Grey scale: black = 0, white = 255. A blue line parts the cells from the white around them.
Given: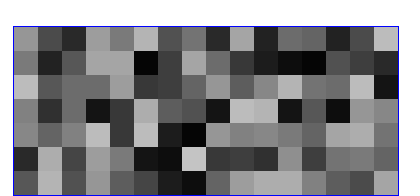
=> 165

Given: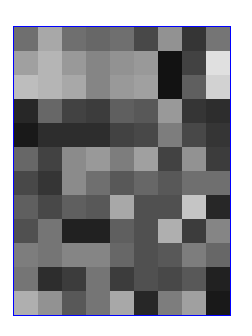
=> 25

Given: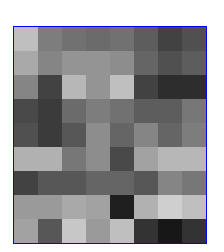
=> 51

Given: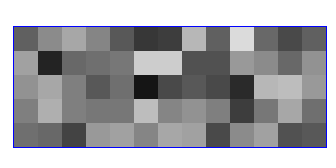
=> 88

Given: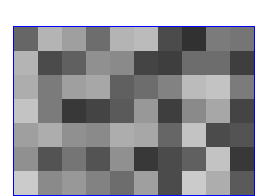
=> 90

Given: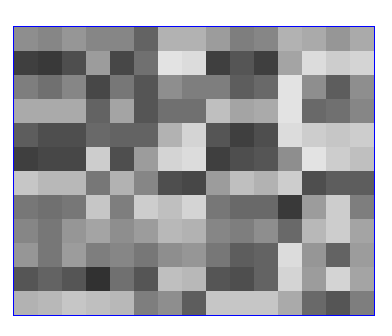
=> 126
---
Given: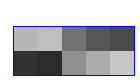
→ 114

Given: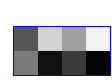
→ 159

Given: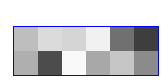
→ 213

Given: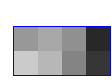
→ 144

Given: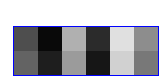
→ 176

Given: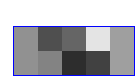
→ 101

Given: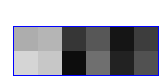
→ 54

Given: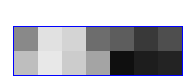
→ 212

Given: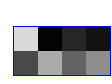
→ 38
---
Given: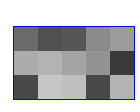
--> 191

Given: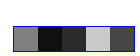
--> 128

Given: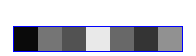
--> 145

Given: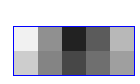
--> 205

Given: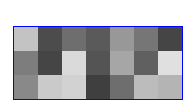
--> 218

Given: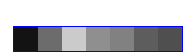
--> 143

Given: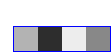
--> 179

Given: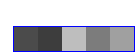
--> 160

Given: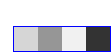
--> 214
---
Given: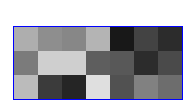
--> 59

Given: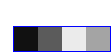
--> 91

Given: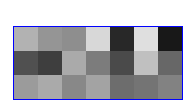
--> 170

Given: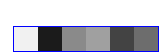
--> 27

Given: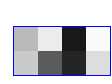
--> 91

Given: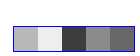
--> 238

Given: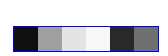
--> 159

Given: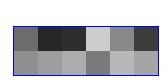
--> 157

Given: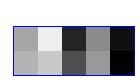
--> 201

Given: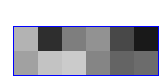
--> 195
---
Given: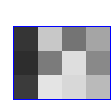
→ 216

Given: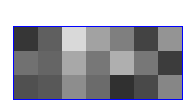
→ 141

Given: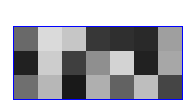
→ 25

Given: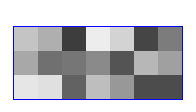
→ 98

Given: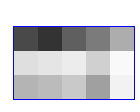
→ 201

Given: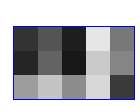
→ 141

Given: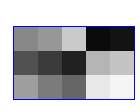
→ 102
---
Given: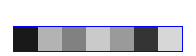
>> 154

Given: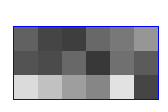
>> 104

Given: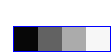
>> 98

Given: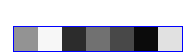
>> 72

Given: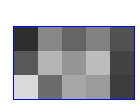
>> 100

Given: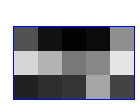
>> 3

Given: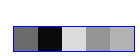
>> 219
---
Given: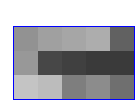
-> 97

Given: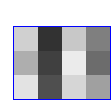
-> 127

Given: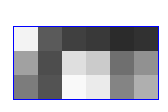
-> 49

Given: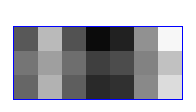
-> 247

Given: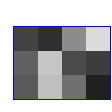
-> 219

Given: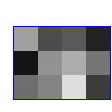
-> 34

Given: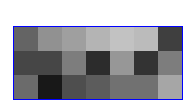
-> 63

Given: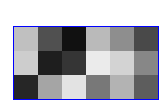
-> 73

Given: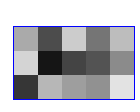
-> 189
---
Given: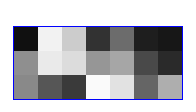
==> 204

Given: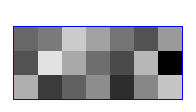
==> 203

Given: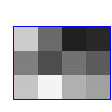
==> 32

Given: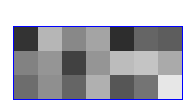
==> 136

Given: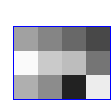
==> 104

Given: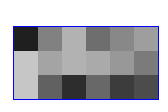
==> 178

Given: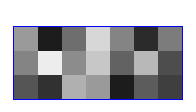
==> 110

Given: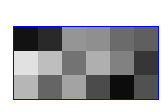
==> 149
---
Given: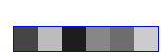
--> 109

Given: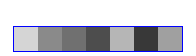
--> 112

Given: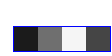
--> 111

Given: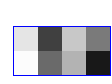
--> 106

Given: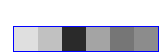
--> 140

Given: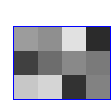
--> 64

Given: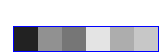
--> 145
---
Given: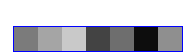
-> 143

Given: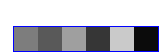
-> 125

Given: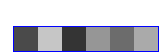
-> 150

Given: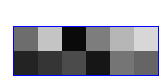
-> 182

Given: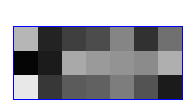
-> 175

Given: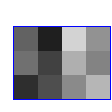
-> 175

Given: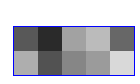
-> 174
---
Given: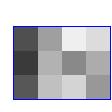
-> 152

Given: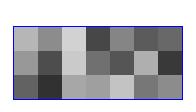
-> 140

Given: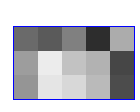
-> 76

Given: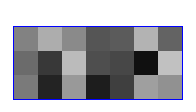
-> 145

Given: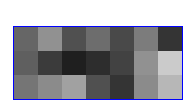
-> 183

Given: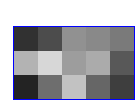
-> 62

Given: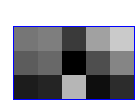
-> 44

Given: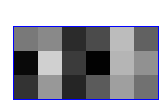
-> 113

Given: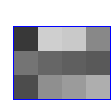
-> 174

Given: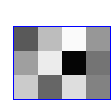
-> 130
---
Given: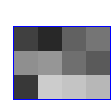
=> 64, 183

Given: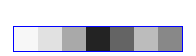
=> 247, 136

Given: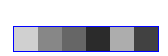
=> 208, 65

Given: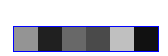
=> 148, 17

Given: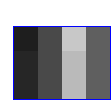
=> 30, 95

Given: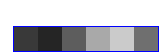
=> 57, 111

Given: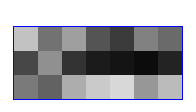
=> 194, 187

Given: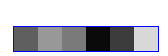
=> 95, 216

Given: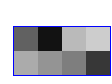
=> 97, 55

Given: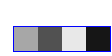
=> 167, 22
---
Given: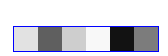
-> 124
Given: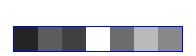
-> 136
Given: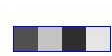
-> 229
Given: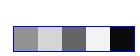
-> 10
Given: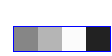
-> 34
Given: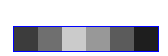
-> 30
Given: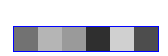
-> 77
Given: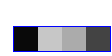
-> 67
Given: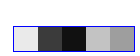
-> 158
